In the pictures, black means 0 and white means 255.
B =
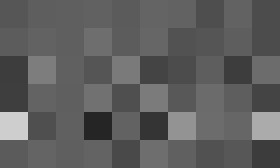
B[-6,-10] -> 86
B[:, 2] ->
[95, 95, 96, 95, 96, 95]
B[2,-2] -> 61
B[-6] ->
[86, 94, 95, 97, 91, 100, 98, 78, 98, 76]
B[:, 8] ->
[98, 94, 61, 94, 102, 87]
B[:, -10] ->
[86, 92, 61, 62, 206, 91]
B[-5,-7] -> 110
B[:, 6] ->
[98, 82, 76, 88, 147, 96]
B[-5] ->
[92, 98, 95, 110, 92, 102, 82, 85, 94, 76]
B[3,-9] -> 99
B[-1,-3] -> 81
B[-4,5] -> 68
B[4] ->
[206, 79, 96, 37, 98, 52, 147, 108, 102, 171]
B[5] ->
[91, 100, 95, 99, 73, 110, 96, 81, 87, 60]
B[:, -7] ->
[97, 110, 85, 113, 37, 99]

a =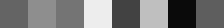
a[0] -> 100
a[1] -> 142
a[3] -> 237

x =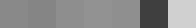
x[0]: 137
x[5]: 63
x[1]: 133
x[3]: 146

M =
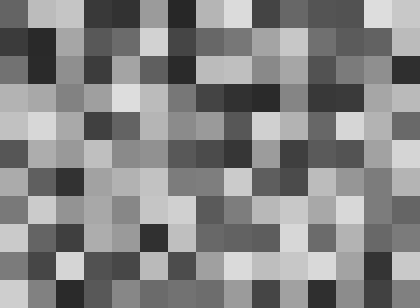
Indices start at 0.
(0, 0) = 100
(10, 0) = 206
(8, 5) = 48
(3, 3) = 159
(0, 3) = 57
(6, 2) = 50
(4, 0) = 193
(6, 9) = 94
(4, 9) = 208
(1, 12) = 91
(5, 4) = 138
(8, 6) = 191
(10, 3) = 88
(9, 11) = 217
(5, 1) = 173
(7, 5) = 197
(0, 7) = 181
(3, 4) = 221
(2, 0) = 114
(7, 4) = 135
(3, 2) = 130
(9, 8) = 218
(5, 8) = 54
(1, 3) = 88
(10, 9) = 69
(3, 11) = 56
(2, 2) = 143
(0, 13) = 221
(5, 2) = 153
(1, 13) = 98
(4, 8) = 87
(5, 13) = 162
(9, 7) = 160
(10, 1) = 129
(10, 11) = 47
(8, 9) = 93

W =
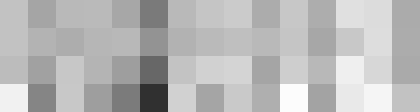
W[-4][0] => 194
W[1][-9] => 178
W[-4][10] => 199
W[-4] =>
[194, 165, 185, 186, 167, 122, 185, 197, 203, 172, 199, 173, 224, 220, 171]
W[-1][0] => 241
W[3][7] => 165
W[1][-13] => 173
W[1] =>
[194, 179, 173, 182, 184, 147, 178, 186, 191, 185, 197, 167, 200, 221, 172]
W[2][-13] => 199
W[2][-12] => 180
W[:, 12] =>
[224, 200, 239, 233]
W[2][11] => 184
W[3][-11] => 123

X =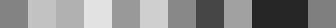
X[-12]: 131
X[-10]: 177
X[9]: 38

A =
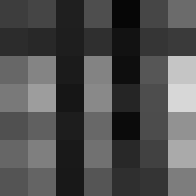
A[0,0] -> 61
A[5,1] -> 127
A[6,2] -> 24
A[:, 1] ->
[69, 40, 132, 157, 96, 127, 100]
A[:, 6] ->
[107, 58, 197, 215, 146, 170, 125]
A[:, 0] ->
[61, 44, 103, 121, 80, 102, 84]
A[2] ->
[103, 132, 27, 131, 14, 86, 197]
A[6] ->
[84, 100, 24, 85, 47, 52, 125]
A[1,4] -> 18
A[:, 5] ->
[70, 53, 86, 77, 76, 65, 52]
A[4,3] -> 104
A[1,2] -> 30
